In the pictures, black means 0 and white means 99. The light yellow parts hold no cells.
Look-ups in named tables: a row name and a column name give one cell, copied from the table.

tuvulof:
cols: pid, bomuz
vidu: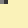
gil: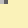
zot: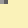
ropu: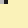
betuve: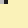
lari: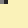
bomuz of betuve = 11
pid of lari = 50
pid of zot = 60
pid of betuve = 74
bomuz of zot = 37
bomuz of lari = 14

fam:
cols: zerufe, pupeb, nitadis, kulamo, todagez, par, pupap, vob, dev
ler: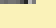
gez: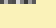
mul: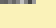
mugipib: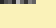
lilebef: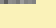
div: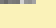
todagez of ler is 42
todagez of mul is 52
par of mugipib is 41
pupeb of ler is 41
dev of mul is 59
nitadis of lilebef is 55
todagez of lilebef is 47
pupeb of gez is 71

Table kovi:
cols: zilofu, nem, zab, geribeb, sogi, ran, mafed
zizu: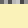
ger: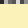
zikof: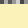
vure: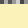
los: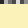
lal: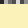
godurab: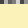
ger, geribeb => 33
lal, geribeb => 31
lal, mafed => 56
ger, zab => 42
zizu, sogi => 77
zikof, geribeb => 59
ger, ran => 29
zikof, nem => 68
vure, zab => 34
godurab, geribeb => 48

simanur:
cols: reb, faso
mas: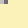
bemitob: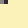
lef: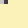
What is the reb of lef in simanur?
77
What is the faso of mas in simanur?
42
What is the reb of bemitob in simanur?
52
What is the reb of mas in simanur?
75
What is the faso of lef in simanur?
24
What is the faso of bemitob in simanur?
17

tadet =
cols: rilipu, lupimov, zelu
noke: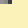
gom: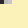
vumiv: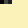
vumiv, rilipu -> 1
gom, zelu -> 77
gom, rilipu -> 16
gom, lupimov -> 73
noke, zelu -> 24
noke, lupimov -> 53
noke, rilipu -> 58
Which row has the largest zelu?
gom

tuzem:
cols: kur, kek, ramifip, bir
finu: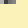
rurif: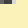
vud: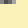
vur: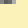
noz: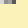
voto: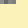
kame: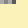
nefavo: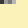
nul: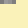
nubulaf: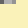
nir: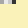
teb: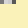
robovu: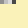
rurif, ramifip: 26
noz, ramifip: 62
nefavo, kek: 61
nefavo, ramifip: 47
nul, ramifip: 57
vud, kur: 53
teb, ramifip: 80
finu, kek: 25
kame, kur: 66
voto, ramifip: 52
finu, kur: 70
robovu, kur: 56
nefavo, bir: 71
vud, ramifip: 41
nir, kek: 91
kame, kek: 52
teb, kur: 47
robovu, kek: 75
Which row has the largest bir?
rurif

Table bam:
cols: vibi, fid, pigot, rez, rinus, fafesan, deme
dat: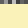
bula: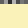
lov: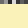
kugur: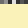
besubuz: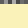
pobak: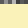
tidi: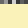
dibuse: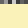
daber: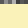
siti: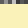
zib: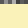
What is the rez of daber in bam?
68
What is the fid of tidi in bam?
60
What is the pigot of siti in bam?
33
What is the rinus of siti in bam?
22
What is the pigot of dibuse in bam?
21
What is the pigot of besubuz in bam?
28
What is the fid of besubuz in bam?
59
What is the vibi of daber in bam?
34
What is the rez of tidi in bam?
80
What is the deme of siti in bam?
27
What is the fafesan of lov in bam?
37
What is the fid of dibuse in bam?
61
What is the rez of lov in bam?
84
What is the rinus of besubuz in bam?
28
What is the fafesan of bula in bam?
46
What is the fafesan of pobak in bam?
35
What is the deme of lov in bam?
26

